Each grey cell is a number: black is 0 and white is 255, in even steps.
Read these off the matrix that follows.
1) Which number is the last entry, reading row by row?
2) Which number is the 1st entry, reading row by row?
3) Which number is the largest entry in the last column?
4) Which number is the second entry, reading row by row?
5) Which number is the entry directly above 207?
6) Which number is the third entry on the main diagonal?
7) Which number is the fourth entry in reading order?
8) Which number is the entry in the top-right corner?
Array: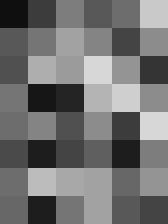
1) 68
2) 15
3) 215
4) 60
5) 148
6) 155
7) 88
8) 201

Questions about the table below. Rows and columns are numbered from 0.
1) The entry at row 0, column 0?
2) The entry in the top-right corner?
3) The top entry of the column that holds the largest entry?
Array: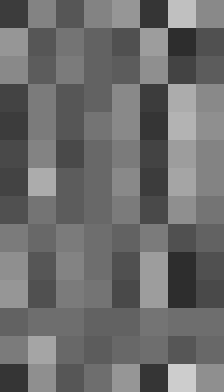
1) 60
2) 137
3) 192

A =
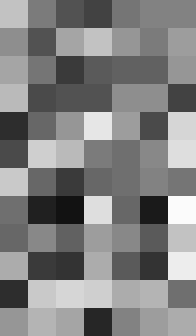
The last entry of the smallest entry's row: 251
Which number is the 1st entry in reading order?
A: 194
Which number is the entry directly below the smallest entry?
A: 97
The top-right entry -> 130
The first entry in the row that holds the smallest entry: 111
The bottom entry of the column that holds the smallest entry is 165
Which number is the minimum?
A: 18
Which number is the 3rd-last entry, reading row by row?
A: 130
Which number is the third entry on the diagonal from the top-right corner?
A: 97
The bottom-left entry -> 150
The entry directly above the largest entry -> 117
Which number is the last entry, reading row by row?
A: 172
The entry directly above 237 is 194
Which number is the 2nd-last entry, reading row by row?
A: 157
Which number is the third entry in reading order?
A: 82
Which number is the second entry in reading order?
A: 123
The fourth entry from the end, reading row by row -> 38
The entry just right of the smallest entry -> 222
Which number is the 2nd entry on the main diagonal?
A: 82
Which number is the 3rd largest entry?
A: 230
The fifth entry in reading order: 117
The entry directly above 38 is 207
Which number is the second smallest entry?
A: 26

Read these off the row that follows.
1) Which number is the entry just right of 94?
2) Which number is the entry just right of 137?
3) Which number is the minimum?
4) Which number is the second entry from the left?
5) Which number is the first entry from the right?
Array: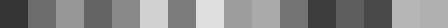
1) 73
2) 209
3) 53
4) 108
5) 176

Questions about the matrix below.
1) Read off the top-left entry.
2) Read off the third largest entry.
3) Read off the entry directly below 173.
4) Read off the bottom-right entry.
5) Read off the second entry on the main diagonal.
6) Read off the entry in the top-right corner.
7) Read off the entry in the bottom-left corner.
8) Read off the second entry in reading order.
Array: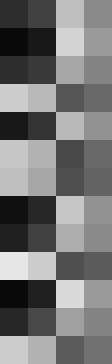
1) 45
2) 211
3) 79
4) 113
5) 24
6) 138
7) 205
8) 64

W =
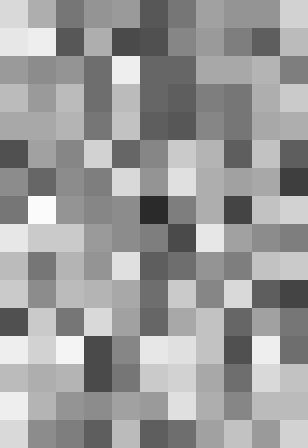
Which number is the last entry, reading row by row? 210
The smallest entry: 42
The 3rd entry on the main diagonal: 148
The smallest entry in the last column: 62
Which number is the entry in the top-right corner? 210
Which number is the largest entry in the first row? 217
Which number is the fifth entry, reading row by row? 154
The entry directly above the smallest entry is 148
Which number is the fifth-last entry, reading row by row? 110
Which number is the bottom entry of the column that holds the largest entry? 140
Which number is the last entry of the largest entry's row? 210
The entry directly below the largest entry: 202
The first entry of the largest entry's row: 118
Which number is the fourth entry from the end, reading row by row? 161
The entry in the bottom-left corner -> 217
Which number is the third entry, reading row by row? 118
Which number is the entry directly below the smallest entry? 126
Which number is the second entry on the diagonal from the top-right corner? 94
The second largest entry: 244
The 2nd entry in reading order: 174
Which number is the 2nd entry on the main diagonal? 238

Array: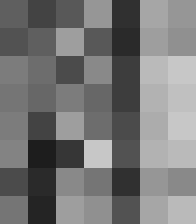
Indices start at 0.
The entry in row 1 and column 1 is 95
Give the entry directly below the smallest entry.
42
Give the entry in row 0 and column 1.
67
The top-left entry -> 95
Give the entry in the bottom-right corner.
186
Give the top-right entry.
150
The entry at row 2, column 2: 75
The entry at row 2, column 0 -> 124
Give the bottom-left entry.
117
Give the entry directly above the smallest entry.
67
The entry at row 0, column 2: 88
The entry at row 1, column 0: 82
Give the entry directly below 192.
199

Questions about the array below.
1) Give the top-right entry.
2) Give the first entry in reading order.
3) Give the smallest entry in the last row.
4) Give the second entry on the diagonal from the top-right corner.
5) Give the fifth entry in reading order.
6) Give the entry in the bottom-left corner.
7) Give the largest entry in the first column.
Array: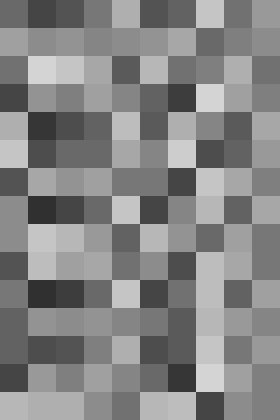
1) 153
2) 105
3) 69
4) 127
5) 175
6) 183
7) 197

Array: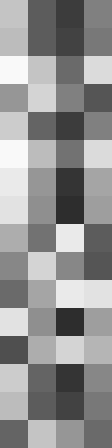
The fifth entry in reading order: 188
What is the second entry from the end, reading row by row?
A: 150
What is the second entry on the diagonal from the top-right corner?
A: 66
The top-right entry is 128
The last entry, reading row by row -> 106
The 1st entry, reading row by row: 196
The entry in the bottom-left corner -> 100
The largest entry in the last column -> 226
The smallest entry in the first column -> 79
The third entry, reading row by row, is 60
